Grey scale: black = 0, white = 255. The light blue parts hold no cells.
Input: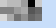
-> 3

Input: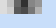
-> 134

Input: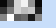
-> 146

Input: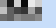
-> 234

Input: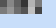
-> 179

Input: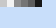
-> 93

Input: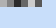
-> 204

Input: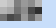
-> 140

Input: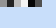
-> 6

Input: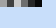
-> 39
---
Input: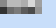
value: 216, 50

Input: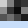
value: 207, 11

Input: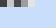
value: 228, 64

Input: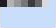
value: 217, 29

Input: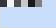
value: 243, 25

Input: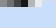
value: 235, 24
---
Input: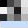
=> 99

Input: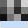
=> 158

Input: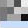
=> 163

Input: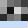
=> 129

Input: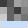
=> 146

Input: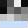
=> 167

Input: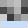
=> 137

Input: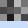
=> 172
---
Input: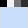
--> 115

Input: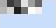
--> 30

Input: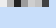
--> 35

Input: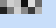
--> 207

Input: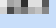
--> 147

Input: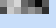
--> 173

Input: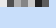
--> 175

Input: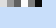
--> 96

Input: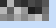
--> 167

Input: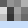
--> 148
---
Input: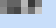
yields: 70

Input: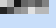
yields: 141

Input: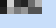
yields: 123

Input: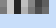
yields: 38

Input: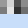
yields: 49

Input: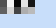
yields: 68

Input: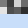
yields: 92

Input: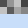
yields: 164
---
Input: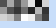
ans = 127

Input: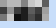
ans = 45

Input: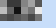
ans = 72

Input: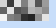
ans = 142

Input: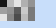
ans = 188

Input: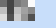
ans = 149

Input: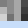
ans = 167
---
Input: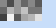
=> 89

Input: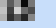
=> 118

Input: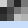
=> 119

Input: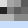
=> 92

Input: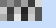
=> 215

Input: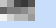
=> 85

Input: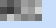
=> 172
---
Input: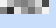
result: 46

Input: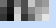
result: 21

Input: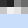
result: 240

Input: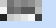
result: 103

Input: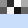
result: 241

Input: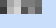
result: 183

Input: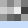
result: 190
